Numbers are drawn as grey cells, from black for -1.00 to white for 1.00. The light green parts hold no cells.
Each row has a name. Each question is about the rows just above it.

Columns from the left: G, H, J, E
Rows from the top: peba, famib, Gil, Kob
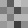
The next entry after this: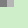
[0.43]
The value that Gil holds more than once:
[0.43]
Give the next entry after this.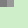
[-0.39]
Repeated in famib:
[0.20]
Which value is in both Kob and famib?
[0.20]
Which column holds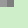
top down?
H

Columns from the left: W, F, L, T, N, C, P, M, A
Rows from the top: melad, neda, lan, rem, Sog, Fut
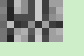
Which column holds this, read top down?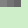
W
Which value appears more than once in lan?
[-0.41]

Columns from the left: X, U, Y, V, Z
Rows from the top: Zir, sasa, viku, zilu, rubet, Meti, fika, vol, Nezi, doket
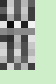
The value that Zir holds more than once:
[-0.25]
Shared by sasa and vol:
[0.67]
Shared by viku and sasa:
[-0.51]

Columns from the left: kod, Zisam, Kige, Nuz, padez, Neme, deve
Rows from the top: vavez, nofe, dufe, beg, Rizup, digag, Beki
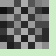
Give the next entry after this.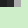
[-0.76]
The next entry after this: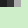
[-0.66]
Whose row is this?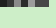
beg
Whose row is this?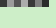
Rizup
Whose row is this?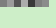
dufe

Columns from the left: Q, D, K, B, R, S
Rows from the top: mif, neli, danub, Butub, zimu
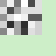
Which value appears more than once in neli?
[0.75]
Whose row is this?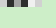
Butub
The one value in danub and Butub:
[0.88]
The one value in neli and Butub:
[0.29]
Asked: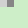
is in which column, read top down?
Q
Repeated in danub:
[-0.28]

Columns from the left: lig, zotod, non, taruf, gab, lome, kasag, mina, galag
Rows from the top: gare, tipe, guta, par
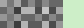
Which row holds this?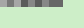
gare
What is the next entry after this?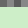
[-0.19]
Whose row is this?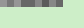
guta

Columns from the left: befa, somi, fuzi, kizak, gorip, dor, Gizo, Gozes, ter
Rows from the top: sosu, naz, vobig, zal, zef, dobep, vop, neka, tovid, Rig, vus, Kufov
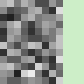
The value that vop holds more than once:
[0.52]
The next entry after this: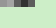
[0.18]
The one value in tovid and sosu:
[0.18]
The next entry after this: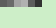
[0.74]

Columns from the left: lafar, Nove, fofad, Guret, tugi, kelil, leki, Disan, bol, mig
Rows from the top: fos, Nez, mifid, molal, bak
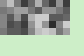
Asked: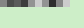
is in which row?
molal
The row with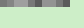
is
Nez
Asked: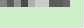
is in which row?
mifid
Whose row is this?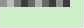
fos
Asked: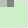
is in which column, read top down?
Nove

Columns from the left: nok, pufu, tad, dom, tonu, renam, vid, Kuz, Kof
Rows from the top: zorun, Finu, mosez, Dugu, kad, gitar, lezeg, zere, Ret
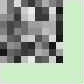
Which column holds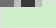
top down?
dom
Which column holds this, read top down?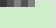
tad

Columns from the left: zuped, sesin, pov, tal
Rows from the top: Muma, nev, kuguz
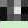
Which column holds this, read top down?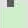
pov
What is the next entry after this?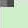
[0.29]
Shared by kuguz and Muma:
[-0.40]

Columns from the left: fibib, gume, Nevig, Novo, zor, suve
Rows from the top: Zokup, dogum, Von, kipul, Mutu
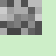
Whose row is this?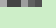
Mutu
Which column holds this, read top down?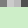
fibib
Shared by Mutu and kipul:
[-0.37]
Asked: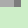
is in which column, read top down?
Nevig
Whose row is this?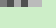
Zokup

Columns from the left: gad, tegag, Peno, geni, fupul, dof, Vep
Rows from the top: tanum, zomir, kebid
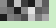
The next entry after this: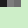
[-0.39]
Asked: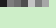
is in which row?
kebid
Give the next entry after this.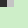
[-0.51]
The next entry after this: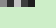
[0.31]
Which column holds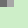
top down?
Vep

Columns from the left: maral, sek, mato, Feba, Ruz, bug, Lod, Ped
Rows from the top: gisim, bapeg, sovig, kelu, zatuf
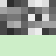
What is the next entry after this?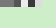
[-0.07]
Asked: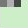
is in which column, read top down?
mato
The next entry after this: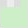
[-0.33]
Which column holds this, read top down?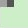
Ped
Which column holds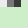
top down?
bug
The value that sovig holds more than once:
[-0.07]
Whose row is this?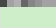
kelu

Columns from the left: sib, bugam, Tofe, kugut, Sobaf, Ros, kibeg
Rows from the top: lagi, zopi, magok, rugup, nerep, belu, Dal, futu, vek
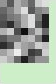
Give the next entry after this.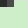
[0.50]
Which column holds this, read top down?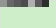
sib
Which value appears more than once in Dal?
[0.50]
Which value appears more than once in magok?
[-0.07]
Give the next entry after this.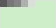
[-0.07]
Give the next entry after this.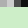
[0.03]
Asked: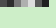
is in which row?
rugup

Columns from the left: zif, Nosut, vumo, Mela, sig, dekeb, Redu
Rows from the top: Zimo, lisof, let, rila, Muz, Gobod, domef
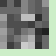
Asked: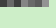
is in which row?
Zimo
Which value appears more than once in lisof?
[-0.18]

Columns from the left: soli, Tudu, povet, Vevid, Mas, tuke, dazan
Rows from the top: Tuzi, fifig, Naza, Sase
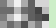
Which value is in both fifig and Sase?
[-0.15]
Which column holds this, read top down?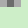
Vevid
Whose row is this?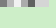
Tuzi
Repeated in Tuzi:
[0.67]

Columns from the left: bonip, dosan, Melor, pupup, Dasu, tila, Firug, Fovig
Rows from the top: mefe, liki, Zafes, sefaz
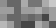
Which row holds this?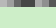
sefaz
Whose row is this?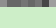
Zafes
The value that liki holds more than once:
[0.24]
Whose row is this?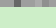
liki
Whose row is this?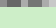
mefe
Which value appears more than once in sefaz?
[-0.45]

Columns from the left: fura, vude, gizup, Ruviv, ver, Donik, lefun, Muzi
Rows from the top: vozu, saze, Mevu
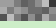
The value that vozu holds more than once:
[0.24]
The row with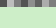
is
Mevu
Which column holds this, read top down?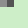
Ruviv
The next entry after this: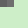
[0.11]
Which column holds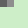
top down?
Ruviv
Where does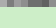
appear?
saze
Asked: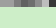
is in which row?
vozu

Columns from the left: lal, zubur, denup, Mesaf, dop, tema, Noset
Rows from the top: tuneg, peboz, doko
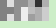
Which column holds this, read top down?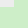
Mesaf
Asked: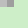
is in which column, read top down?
dop
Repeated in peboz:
[0.01]

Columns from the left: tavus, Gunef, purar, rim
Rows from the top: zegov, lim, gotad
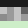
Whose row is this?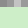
gotad
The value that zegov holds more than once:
[-0.79]
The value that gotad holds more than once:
[0.21]
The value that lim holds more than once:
[0.53]
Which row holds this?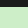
zegov
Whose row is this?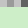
lim

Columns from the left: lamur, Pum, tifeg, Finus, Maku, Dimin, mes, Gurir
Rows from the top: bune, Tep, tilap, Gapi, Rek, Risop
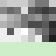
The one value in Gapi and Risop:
[-0.30]
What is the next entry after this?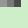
[-0.41]
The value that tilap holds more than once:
[0.05]
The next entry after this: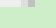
[0.87]
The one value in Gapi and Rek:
[-0.30]
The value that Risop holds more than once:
[0.87]
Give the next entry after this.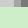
[-0.06]

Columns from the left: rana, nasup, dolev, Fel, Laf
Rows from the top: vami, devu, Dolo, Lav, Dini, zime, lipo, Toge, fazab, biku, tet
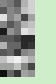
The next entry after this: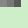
[0.39]
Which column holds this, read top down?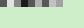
rana
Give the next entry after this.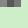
[0.39]

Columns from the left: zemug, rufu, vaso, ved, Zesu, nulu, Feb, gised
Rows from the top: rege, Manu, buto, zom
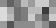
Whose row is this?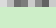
buto
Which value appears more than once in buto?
[0.59]
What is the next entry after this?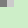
[0.10]
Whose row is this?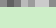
rege

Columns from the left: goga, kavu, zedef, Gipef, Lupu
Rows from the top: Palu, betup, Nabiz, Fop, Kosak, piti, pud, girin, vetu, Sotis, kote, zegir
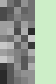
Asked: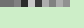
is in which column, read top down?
Lupu
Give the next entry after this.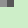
[0.36]

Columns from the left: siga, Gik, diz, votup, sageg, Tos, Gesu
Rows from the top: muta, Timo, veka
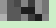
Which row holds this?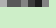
veka
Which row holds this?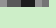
Timo

